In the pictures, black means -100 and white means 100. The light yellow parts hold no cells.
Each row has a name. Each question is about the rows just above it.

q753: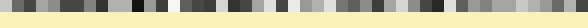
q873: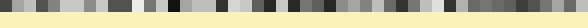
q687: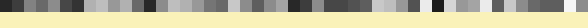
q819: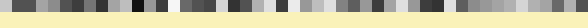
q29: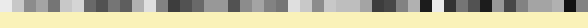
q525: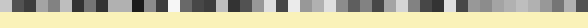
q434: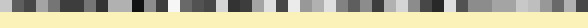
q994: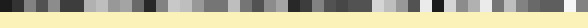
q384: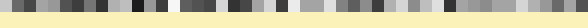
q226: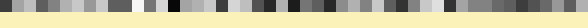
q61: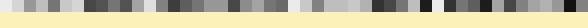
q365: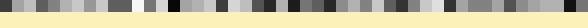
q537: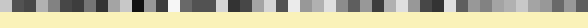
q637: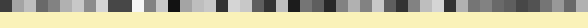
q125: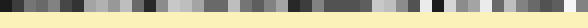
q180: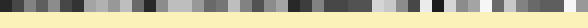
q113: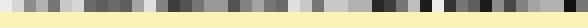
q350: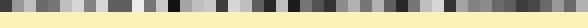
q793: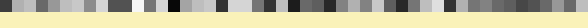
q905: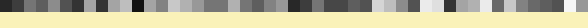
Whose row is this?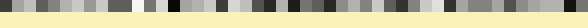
q365
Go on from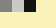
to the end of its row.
[ 29  49  57 -60  67  57 -26 -60  49 -78  -8 -26 -69   2  39   2  57 -26
 -60   2  49  67 -60  39  -8   2 -18 -26 -44 -36  -8  19 -18  39]
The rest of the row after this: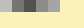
[-69 -52   2 -36 -44 -36 -36  67  49  19 -36  84 -78  67  10  39  84  -8
  49   2 -18 -26 -26  93   2]
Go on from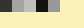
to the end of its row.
[-52  93 -18 -36 -44  67 -60 -36  39  75 -52  84  19  49  75   2 -26  19
 -52  29  75  19 -52 -60  75 -26  10  19  29  39  67  39  29 -18  39 -36]
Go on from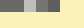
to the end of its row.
[  2  29 -69 -52   2 -36 -36 -36 -26  57  49  10 -36  84 -78  67  10  29
  84 -18  49   2 -18 -36 -26  93   2]
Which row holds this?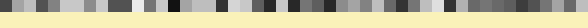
q873
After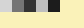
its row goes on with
[-18 -26 -69   2  39   2  57 -26 -69  -8  49  75 -60  39  -8   2 -18 -26
 -44 -36 -18  19 -18  49]

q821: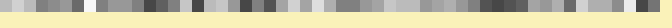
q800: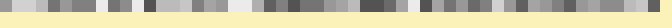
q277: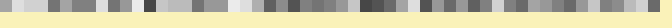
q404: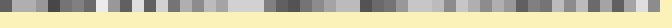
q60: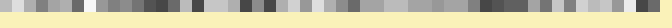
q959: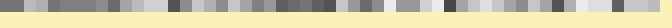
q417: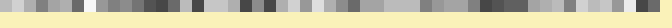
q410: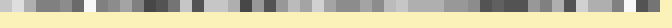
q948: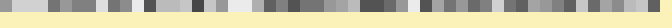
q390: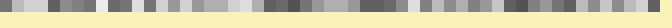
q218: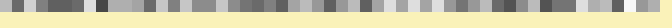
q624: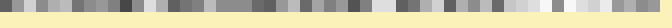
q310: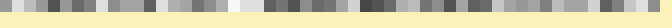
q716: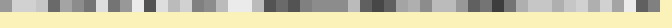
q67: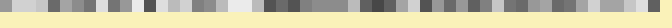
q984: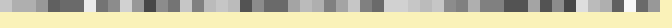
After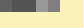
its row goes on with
[ 37 -35  64  37  37   0  94 -35  -9]
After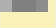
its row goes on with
[-17  94   0  10  29   0 -44 -35  -9  55 -35  55  55  37 -44  19 -35  19
  47  29  64  29  10  10  29  10  47  55  37  37  37  19  19  10 -35 -25
 -35 -35  19   0  37 -35  64  37  37   0  94 -35  -9]
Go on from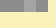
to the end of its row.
[ 47  55  37  37  37  19  19  10 -35 -25 -35 -35  19   0  37 -35  64  37
  37   0  94 -35  -9]
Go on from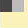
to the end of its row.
[ 55  19 -44   0 -35  29  64  29  74  37   0   0  19  29  55  47  47  19
  29  37  19   0 -35 -44 -35 -25  29  19  37 -17  64  37  37  10  84 -44
  -9]
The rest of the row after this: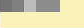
[ 10 -17 -25  19  47 -17  29   0  19 -35   0  74  74 -25  -9  37  64 -25
  37  10  47 -17  55  64  74  94  10  94  74  64  84  19  37  10  19]
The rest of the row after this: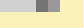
[  0   0  74  -9  10  84 -35  47  47  55 -44  55  19  84  84  37 -25   0
 -35  -9  -9  19  29  47 -35 -35 -17  19  84 -35  29  -9  19 -17   0  64
  -9 -25  29  19   0 -25  55 -17  29  10  47  55 -25]

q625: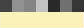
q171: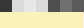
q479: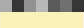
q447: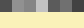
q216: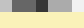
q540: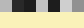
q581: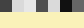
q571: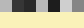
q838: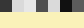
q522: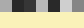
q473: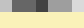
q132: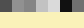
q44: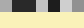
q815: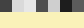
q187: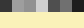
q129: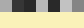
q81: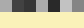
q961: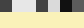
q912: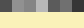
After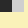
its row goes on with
[4]
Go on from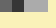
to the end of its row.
[89]
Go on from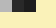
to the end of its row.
[ 52 -77  62  14]
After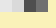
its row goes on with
[-29]
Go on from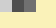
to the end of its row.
[-77]

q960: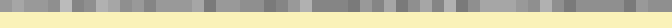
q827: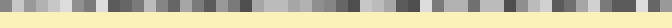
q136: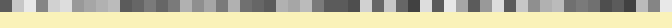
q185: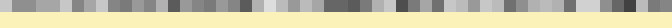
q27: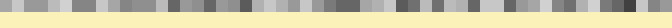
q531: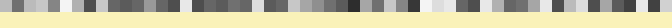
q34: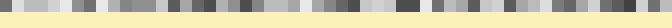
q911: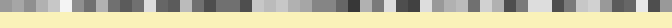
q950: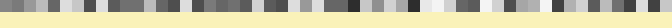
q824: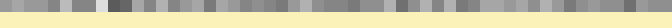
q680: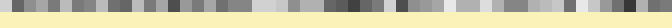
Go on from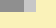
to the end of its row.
[-29  30 -20 -39  39  12 -39   4  47  47  30  82  30   4 -20 -39  56  64
  56 -39 -39  82 -12  47  30 -29  56  64 -29  30  47  73  -4 -20  30  64
 -12 -29 -49  64 -12  47]
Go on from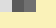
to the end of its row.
[-12  47 -20 -39  73 -39  -4 -20 -12 -29  64 -29 -39  73  20  73 -20 -20
 -65  56  12  64  30 -65  82  91  64 -20 -29  91  64 -39  30  39  91 -49
  39  64 -29  47 -12 -49  73 -49  56]
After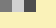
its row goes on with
[ 12  20  30  82  39  39  73  39   4   4  39  47  56 -12  82  56  20 -12
 -57  39 -12  -4]
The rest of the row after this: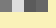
[ -4  47   4 -20  30  -4 -29  20  -4 -39  30  47  47  30  39  12   4 -20
 -39  56  47  30 -29 -39  73  -4  39  39 -12  47  47 -39  12  47  64 -29
 -12  30  64  -4 -29 -29  73 -20  20]
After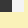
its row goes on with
[ 73  82 -20 -39  82  39 -20 -12  30  82 -39  47  73 -39  30 -29 -49  82
 -49  64]
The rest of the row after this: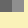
[ 30  -4  47  -4   4  47 -12 -20  47  -4  30 -39  20  -4  30 -12   4   4
  64  64  56  12  39  39 -20 -29 -49 -20  -4  64 -39  12  20  30  82  39
  39  73  39   4   4  39  47  56 -12  82  56  20 -12 -57  39 -12  -4]

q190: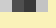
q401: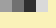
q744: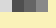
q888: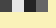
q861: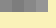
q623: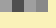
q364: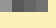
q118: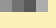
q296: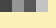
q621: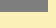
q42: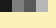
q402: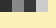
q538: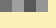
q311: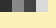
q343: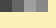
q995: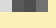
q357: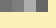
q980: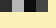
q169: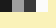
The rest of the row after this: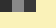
[61]
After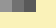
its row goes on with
[35]
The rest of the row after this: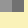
[-30  35]
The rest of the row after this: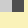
[-55  53]
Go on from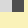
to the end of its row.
[-21   7]

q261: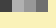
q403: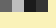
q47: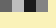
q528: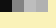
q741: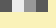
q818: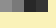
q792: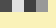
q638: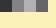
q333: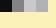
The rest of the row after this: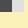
[-50  19]
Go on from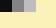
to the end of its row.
[39]
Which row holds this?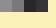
q818
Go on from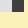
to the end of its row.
[19]
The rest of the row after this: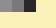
[-59]
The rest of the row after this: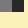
[-59]

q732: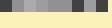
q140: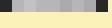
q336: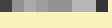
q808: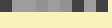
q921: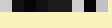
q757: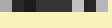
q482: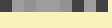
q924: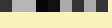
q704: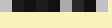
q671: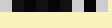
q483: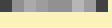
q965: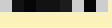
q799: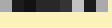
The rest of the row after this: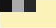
[-86  52]
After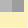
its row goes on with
[-49]
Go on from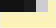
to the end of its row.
[-95  61]
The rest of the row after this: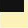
[-78  61 -95  61]
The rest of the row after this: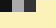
[ 33 -59]
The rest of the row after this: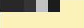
[33]
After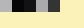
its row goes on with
[ 33 -59]

